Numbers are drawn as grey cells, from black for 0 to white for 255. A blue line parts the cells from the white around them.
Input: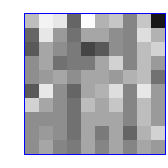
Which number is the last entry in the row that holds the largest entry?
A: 23
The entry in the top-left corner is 189
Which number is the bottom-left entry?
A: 142
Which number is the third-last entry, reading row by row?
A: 133
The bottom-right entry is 154
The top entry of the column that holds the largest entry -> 252
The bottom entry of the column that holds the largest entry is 166
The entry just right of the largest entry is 178
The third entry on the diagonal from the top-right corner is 133
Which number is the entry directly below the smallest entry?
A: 178
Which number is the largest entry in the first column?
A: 210
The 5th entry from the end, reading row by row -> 133
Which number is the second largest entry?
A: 243
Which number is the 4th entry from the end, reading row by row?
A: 166
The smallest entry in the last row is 122

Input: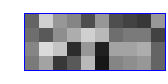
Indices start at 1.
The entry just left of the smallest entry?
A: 185
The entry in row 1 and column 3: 151
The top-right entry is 151
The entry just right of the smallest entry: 133
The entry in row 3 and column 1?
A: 133
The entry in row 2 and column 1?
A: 110
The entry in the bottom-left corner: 122
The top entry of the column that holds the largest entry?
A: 208
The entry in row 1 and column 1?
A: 100
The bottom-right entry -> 100

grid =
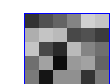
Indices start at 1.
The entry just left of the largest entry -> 132
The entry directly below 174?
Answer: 196
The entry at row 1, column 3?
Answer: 100
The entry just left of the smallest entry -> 162
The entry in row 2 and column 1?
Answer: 174
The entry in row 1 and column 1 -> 51
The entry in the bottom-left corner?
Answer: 122
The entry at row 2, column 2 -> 196
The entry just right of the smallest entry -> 153

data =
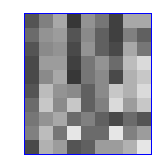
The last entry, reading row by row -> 230
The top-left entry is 84
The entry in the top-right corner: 168
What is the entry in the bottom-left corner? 73
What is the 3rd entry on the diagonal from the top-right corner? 73
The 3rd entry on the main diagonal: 147
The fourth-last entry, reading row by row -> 156
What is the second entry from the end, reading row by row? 177
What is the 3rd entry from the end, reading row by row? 156
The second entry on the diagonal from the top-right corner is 128
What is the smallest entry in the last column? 84
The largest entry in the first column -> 128
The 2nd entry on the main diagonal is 147
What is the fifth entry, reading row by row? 147

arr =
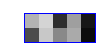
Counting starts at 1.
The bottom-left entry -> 76
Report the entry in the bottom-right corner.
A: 12
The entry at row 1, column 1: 179

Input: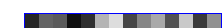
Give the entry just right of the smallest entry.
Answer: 47
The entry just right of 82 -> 201
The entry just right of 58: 145
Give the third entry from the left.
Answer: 91

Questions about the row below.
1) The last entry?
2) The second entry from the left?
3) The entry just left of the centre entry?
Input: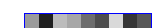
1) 88
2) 32
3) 167

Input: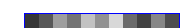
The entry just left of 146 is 194
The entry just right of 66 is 135

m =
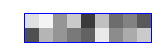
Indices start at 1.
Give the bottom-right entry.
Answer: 202
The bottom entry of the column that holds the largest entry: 181
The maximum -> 244
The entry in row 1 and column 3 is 149

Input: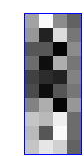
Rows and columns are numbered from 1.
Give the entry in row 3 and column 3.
5
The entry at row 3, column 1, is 86
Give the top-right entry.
98
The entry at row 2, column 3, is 220
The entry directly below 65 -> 74
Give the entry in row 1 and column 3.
140
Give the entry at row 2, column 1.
151
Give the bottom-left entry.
197

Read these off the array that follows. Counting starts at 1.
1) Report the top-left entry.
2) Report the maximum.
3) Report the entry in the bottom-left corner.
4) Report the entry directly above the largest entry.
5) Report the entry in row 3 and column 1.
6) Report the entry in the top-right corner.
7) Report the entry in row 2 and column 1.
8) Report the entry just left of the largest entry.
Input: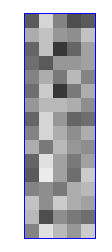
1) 90
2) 235
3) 131
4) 224
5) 101
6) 90
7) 173
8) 90

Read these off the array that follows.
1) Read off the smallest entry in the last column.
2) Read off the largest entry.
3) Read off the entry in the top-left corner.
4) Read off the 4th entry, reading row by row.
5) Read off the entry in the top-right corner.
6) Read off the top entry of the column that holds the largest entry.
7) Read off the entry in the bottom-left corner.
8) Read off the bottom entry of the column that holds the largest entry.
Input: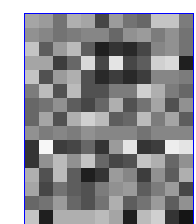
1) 21
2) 247
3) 165
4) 175
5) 124
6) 155
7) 196
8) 31

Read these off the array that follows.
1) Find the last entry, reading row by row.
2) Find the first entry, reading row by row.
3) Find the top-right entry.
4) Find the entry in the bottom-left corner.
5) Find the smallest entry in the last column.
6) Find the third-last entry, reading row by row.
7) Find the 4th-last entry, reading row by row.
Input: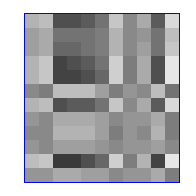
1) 125
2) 179
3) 218
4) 149
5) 115
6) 149
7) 149

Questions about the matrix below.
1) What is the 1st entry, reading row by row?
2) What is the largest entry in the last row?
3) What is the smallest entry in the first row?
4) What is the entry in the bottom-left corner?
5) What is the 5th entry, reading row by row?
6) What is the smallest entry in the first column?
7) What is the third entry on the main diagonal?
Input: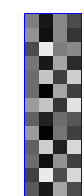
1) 126
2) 165
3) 24
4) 88
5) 146
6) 64
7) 126
